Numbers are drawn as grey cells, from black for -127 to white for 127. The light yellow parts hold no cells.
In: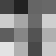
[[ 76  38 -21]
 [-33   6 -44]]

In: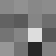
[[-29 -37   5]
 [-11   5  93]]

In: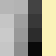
[[ 69  31 -71]
 [ 74  25 -83]]

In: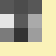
[[101 -37  42]
 [ -4 -76  29]]

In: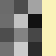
[[ -18   66 -109]
 [ -50    3  -56]]

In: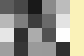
[[ 56  -1 -66]
 [102 -80  44]]
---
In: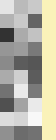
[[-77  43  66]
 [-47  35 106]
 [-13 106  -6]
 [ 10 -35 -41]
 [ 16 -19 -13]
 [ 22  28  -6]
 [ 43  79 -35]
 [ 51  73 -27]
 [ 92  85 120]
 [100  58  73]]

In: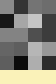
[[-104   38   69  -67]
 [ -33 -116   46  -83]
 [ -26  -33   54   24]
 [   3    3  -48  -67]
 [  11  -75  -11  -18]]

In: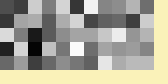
[[ -94   84 -123   64   -9  122  -17   36   21   28    5]
 [ -73   36   44  -36   44   84  -57  -30  -23  -65   77]
 [ -49  -65   77   -2   84  -73  114    5   13   52  -17]
 [ -23   28  -65  -23   13   -9  -30  102   44   58   58]
 [  90   -2 -102  -36   13   36   36   71  108   21   52]]

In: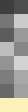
[[-65 -50]
 [-35  26]
 [-23  32]
 [ -9  75]
 [ -2  40]
 [ 19  83]
 [ 61   6]]

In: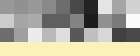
[[-18  31 108  57  94 -39  64  88 -62 -54]
 [ 25  17  25   9 -18 -54 -92 100  37  82]
 [ 76  37  43 -32 -32   3 -99  17  -5 122]]

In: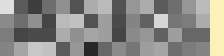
[[ -3 -58 -52 -52  44  16  37  30 -58  10  22 -30  30 -24 -24]
 [  4  37  71  65 -37  22 -88 -24  10  -9  30  37 -17  -3   4]
 [ 10 -17  16 -58  58  65 -45  30 -52   4 -30  86  -9  -3  44]
 [ 94 -37 -66 -17  16 -45  44  58 -45  22  44 -37 -17  22  58]]
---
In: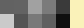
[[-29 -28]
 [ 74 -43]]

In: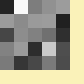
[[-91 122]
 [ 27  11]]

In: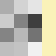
[[45 83]
 [76  3]]

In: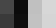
[[ -56 -116]
 [ -69 -113]]

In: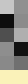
[[  70   16]
 [-114   11]]

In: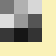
[[-7 49]
 [93 24]]

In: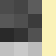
[[-51 -58]
 [-40 -48]]

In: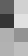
[[-31  81]
 [-74  97]]
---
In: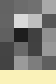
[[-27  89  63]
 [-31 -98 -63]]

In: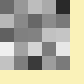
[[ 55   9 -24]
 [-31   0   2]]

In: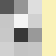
[[ 70 116  81]
 [ 72 -71  25]]

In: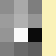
[[  28   49   22]
 [  21  122 -116]]

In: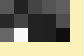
[[-87 -59 -94]
 [-25 120 -94]]

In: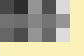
[[-13 -18   5]
 [-25 -51  21]]

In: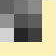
[[ 19 -45 -33]
 [ 82 -90 -66]]

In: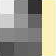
[[ 77  24 -27]
 [  8   2  -4]]

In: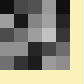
[[  30 -102    5]
 [ -52  -14   30]]
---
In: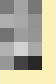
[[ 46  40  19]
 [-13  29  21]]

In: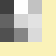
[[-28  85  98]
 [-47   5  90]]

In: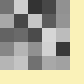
[[ 40 -56  70]
 [-28 -21 -52]]

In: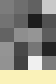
[[-12 -31 -99]
 [-28  14  21]]

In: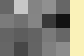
[[ -4 -14   5]
 [-27 -34 -28]]

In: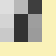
[[ 84 -76  30]
 [ 73 -76  27]]
